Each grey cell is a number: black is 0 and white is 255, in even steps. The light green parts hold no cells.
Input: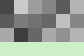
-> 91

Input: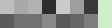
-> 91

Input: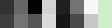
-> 62

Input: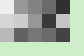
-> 214

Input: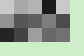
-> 146

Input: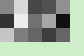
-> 50

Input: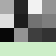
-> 223

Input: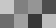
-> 109

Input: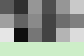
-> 160

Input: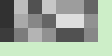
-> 49
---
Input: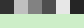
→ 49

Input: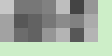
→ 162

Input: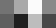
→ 95

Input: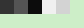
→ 51

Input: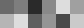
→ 181

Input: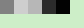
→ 129

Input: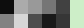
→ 130

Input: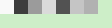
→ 249

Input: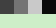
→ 64

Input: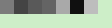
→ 123
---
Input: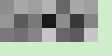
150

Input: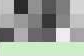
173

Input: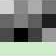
103

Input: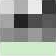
163

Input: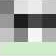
152

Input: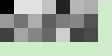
152

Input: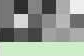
119

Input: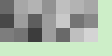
72

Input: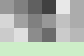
214

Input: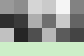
46
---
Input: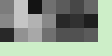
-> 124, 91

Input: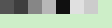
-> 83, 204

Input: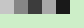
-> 198, 25

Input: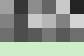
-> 160, 110

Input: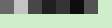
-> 104, 82

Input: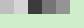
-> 191, 148

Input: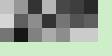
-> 194, 203
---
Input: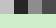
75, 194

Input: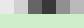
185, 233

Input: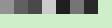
41, 146

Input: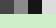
220, 70

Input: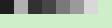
216, 30

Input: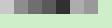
153, 201

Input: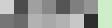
148, 118

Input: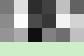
98, 148
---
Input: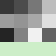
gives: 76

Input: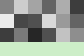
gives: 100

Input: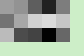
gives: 94

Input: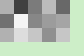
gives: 123

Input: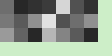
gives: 214

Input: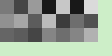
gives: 199

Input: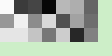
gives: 184
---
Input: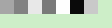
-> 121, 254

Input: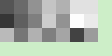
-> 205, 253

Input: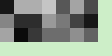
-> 153, 197

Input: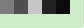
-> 198, 198

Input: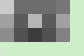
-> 182, 201

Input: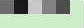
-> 200, 200
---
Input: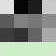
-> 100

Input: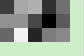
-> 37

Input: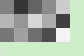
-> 110

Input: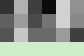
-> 106

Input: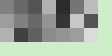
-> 96

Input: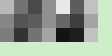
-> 115

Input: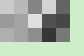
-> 142

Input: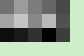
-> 49

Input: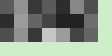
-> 56
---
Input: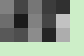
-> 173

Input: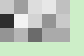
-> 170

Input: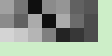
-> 76

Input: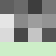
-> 84

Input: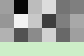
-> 159

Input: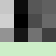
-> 63

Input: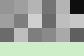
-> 95

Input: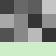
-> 52

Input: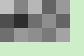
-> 163

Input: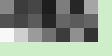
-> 50
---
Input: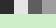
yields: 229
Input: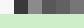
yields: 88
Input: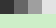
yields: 102
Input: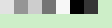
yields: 247
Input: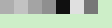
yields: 16
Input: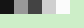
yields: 67
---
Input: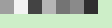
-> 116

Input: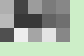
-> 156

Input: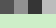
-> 145

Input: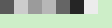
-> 101

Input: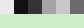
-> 165

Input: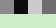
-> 11

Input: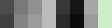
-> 55

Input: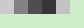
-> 78
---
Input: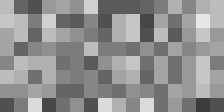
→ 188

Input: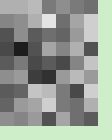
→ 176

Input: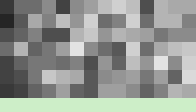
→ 57

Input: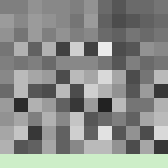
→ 127

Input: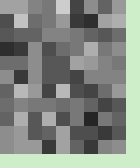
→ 162

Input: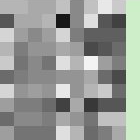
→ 181

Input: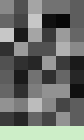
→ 137

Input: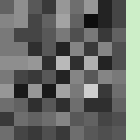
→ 98

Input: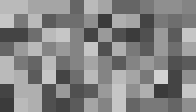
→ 186
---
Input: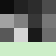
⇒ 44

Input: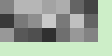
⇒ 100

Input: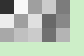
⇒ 203

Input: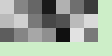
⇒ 111

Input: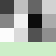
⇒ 101

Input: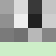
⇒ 57

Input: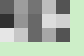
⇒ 189

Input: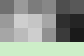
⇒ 78
